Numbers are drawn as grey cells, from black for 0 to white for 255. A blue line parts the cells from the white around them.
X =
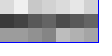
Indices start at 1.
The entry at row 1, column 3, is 200
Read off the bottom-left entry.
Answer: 156
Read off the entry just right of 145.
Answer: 133
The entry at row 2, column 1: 58
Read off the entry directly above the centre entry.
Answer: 210
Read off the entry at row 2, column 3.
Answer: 88

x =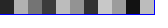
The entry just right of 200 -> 156
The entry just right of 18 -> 188

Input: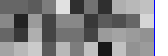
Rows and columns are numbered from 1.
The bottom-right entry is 155
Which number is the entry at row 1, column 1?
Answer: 102
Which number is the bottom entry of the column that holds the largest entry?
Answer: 184
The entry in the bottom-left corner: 164
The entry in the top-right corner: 193
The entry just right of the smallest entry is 193
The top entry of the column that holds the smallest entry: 47
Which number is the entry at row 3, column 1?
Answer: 102
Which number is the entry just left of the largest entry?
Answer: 125
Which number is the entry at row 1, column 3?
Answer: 91
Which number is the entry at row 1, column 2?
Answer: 102
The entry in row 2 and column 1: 136
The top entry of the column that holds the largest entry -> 225

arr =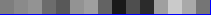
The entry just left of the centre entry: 159
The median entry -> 126
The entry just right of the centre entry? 25

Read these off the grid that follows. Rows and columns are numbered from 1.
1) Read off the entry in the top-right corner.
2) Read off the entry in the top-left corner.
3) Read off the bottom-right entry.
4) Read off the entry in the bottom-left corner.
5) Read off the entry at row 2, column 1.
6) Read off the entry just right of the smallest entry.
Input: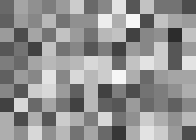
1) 76
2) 105
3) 76
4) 174
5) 96
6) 194

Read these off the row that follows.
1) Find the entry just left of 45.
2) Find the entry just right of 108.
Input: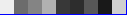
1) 56
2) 132

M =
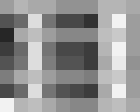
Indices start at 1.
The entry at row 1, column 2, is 181
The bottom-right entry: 169
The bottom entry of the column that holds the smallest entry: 242
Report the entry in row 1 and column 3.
169
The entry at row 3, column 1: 38
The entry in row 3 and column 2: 169
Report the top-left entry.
157
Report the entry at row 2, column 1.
83
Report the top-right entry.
169
